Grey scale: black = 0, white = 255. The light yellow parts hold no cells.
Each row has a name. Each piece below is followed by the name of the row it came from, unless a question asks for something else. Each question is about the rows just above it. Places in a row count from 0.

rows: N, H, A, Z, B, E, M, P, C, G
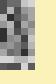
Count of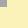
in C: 0
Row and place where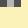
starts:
H, 0
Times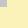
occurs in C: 0

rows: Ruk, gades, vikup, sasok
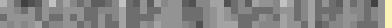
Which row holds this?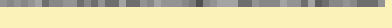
sasok
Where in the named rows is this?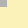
Ruk, 0
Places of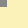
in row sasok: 1 3 7 8 12 21 26 29 37 38 39 47 48 50
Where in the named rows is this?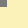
sasok, 27
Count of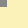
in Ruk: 11

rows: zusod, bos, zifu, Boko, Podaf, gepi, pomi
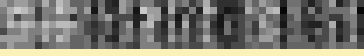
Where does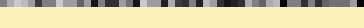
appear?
bos
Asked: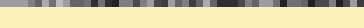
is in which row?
gepi
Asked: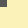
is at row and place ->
zifu, 41
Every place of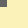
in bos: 11 37 46
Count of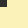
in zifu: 4
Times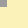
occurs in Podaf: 4
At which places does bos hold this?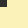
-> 15 16 26 31 34 43 45

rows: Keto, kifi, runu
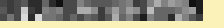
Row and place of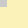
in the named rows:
kifi, 3
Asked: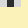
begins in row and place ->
runu, 3
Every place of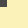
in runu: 0 2 9 11 19

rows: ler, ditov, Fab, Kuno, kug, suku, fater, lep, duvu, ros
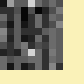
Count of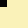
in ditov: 2
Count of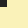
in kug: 0
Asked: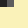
suku
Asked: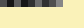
Kuno
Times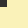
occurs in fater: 2
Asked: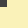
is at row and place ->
fater, 6

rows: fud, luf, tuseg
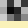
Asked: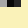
luf
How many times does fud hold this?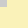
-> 0
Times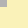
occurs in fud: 0
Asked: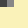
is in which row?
tuseg
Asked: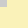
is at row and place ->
tuseg, 0

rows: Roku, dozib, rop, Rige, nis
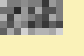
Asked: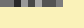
dozib
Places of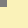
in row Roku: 1 2 4 5 8
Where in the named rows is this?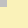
Roku, 0
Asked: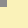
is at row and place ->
Roku, 3
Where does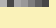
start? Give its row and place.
rop, 0

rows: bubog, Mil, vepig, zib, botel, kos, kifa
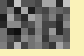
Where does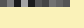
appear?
Mil
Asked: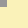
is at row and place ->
botel, 7
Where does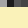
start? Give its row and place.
Mil, 3
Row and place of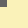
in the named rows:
Mil, 8
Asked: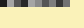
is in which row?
vepig
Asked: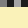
Mil
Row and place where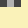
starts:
kifa, 1

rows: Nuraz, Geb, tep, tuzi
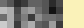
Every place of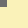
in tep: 0 6 7
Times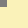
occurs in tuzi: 0
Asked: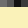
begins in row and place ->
Geb, 5
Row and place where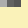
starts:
tuzi, 4
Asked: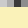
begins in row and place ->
tuzi, 0

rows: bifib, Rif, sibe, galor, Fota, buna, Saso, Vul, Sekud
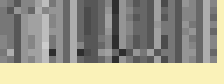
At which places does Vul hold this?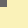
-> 9 16 28 30
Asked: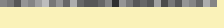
Sekud
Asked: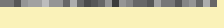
Fota
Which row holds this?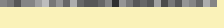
bifib
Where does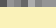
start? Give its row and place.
Rif, 1
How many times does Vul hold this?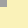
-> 4

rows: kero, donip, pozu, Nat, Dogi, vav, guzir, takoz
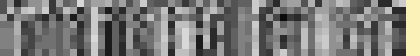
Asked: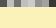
vav
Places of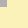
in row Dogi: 2 25 27 45 55
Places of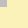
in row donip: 1 3 9 23 25 30 55
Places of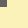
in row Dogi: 6 8 16 21 33 42 52 56
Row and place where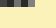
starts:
pozu, 5

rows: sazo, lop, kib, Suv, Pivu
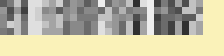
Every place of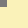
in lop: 16 18 22 28
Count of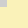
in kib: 2
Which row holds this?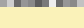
sazo
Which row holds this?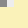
lop
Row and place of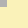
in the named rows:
lop, 17
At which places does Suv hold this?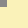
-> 0 10 11 13
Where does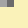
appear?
Pivu

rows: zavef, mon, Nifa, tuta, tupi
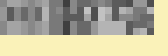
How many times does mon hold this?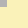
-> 4
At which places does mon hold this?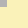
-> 6 15 17 21

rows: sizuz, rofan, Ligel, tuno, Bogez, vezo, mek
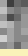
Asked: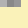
tuno
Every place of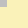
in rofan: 0
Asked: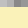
tuno
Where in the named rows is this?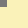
rofan, 2
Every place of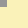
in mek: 1 3

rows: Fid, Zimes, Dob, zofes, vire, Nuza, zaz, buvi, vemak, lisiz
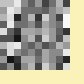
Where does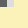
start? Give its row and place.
buvi, 0
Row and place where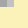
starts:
Zimes, 8
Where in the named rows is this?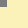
zaz, 3
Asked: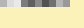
zaz

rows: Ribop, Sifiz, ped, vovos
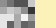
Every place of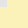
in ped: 0 1
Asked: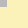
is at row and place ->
Sifiz, 2
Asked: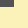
Ribop
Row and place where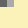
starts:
vovos, 1

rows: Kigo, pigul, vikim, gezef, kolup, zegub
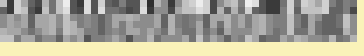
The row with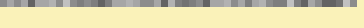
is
vikim
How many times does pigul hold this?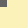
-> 7
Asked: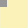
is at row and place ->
gezef, 2
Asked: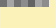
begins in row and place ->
kolup, 27
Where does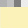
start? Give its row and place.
Kigo, 32

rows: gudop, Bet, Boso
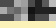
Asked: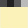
gudop
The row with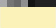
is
Bet
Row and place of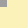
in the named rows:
gudop, 3
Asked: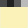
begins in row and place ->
gudop, 4
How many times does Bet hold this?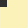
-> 0
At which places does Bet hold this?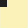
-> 5 6 7
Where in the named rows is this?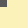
gudop, 6

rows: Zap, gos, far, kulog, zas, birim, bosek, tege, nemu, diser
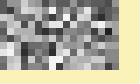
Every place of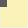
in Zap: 0 8 9 11 13 14
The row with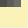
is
gos
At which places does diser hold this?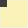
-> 8 15

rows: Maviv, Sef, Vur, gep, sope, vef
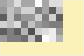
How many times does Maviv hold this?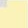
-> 3
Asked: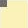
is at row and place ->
vef, 3
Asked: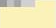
Sef
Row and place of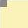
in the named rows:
gep, 6
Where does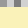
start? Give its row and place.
Vur, 4
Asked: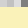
gep
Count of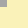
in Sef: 2

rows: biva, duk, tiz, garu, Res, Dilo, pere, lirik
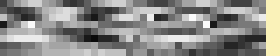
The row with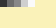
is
tiz
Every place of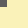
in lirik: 21 26 34 37
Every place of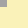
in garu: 6 7 9 11 13 21 22 24 25 37
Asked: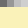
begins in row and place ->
duk, 17
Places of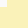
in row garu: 4 29
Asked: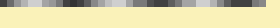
biva

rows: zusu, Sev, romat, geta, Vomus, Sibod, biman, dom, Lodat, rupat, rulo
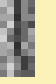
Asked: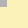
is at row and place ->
biman, 1
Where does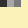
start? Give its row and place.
biman, 2
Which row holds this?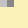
Vomus
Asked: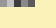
Sev
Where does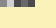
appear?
geta
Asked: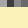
zusu

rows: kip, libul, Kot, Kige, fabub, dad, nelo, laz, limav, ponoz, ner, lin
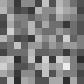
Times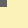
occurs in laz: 2
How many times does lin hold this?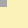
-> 4
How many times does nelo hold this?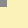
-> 0
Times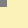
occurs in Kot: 4
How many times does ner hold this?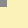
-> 3
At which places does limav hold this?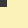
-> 5 7

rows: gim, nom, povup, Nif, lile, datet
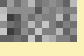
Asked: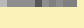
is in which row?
nom
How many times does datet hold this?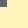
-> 5
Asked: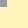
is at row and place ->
gim, 1
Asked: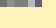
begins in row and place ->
povup, 4
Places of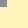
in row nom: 1 2 3 4 6 8

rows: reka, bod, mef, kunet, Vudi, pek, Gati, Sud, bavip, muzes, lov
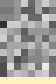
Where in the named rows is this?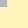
lov, 3
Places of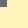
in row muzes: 2
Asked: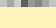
Sud
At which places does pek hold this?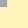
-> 5 7
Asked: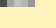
lov

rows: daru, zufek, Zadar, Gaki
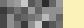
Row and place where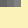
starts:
Zadar, 3
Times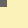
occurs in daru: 1
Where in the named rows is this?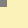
Zadar, 5

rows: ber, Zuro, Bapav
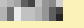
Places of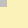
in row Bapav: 3 4
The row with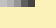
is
Zuro

